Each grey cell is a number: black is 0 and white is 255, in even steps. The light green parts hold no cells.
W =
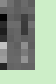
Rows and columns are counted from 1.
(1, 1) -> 136
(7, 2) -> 103
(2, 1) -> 99
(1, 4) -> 106
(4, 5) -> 113
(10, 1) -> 35
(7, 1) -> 194
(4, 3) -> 108
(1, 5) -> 93
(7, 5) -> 94
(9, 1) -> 157
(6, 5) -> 98
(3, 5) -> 88
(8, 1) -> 149
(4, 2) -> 108
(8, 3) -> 102

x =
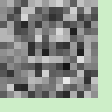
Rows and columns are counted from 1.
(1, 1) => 152
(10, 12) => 86
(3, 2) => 77
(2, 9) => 74
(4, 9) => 138
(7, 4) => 153
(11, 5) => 166
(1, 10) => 159
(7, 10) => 49
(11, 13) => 62
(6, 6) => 207
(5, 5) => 116
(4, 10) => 71
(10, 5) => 91
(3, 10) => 173
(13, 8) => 118
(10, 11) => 149
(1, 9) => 209
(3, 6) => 117
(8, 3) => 136
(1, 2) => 177
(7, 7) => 73
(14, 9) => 67
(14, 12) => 65
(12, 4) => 123
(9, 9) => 180
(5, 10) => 173
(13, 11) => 96
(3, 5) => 122
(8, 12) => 31
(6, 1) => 181
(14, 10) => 41
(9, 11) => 102
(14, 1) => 93
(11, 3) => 117
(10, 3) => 117
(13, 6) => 111
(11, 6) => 62

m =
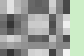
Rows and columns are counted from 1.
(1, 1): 180
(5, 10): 207
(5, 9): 153
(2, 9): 127
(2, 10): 71
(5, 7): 185
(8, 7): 207
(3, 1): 117
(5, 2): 83
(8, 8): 65
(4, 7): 205
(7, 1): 150
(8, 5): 208
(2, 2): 224
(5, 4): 132
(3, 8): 94
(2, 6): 101
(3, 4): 125
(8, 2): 53
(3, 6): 195
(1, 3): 180

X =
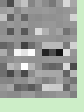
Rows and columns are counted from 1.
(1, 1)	129
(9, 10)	149
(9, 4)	148
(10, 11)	74
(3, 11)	212
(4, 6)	146
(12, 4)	142
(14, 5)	154
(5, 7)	176
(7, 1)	100
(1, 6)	157
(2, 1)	157
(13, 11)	153
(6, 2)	152
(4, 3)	147
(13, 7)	209
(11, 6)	171
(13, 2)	166
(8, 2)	126
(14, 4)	153
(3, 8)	144
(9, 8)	151
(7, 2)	114
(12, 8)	140
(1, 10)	215
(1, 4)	194
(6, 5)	146
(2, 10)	148
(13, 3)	98
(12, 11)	115
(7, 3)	143
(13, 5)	90
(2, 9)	144
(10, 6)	147
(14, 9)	152
